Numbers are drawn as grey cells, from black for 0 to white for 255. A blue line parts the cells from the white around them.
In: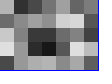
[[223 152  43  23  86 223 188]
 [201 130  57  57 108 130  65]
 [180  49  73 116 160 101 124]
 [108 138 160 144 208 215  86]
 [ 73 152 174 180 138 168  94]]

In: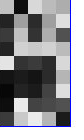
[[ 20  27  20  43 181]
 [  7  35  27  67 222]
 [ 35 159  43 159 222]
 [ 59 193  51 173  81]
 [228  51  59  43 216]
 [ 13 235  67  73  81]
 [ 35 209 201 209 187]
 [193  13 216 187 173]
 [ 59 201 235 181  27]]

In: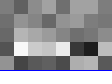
[[147  69  89  96  75 174 181  89]
 [111 147 133 104 147 155 125 119]
 [125  96 140 162 111 162 162 125]
 [104 181 168 155 133 111 119 140]
 [ 83 248 203 196 235  56  29 189]]

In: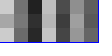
[[204 114  33 190  76 143  95]
 [204 107  40 196  69 151 101]
 [167 120  48 182  61 159  89]]

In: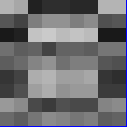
[[180 167  33  46  46  40  40 180 180]
 [153 139  73  59  80  73  73 132 139]
 [112  93  99  67  99  99  93 118 118]
 [106  93 118 139 132 118 126  93  99]
 [ 86  67 126 146 146 126 139  80  86]
 [ 93 106 132 146 112 126 126  86  80]
 [ 59  80 159 173 146 153 153  59  59]
 [ 53  67 173 180 159 159 167  53  46]
 [ 25  33 195 202 187 195 187  25  25]]

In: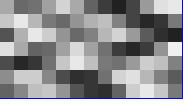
[[ 76  39  54 113 198 232 191 121 113 154 205 191 129]
 [224 169  99 105 161 217 161 113  60  39  60 148 240]
 [169 105 113 161 211 169  99  60  33  68 154 224 232]
 [198 232 183 121 105 148 177 191 129  68  39  54 121]
 [ 99 135 191 198 148  83  54  47  99 205 232 198 121]
 [141 205 205 135  76  47  54 113 211 224 183 129  91]
 [ 83 177 232 205 148 105 129 183 211 154  91  47  33]]
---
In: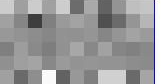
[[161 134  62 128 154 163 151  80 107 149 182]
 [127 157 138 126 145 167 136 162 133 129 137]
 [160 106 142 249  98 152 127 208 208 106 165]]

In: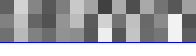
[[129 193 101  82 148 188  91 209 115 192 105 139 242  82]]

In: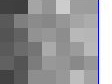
[[ 89 127 139 135 150 165 172]
 [ 90 107 117 170 144 155 185]
 [ 66  87 142 142 152 189 164]]

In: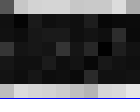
[[16  4 26 15 18 15 29  7 10 11]
 [53 20 23 20 52 21 39  1 30 18]
 [19 14 22 13 15 10 42 17 17 19]]

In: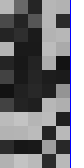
[[ 74  36  86 182  43]
 [180  26  26 188 170]
 [ 66  25  37  29  27]
 [ 66  35  31 183 175]
 [179 180 187  36 185]
 [178 195 186  43 185]]

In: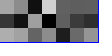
[[ 54  18 159   1  95  59  46]]

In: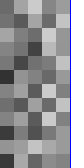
[[114  90 165 107 195]
 [132 116  66 185 149]
 [ 50 147 130 105 153]
 [111  88 160 106 194]
 [ 59 125  81 121 154]
 [ 57 169 101 140 131]]

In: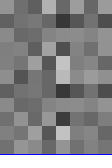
[[ 97 114 120 103  55  86 114  78]
 [127 130  95 162  79 131 112 146]
 [142  84 118 103 185 139 155 144]
 [138 105 109 132 139 140 132 147]
 [128 117 159  86 194 127 134 103]]
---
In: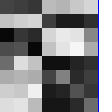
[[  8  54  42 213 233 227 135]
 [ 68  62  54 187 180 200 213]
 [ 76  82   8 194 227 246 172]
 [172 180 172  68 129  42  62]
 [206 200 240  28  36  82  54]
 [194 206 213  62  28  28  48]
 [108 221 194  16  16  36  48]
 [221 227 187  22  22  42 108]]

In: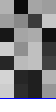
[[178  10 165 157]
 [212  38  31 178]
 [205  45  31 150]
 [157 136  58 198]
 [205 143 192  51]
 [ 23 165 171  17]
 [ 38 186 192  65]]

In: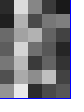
[[106 162 178  99  66]
 [ 80 170 141 191  66]
 [ 31 178  74 119 127]
 [119 185  58  99  51]
 [ 93 213 112  87  37]
 [ 43 220 134  58  25]
 [148 233  43  74  87]]

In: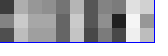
[[ 60 174 151 143 116 181  86 131 123 224 209]
 [ 79 189 159 159 101 196  72 123  72 239 189]
 [131 202 167 167 101 202  86 143  32 245 151]]

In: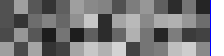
[[ 81  52 109 131 103 145 199  44 165 185 137 171 177 151 109]
 [159  74 165  52  66 165 199 177 211  66 117 125 191 205 137]
 [ 74 151  87  29 117  29  95  44 103 177 117  37 125  59  66]
 [ 81 159  87  52  95 159 137 131  81 125 151  95  44 117  37]]

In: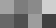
[[104  80 157  65]
 [163 125 138 207]]
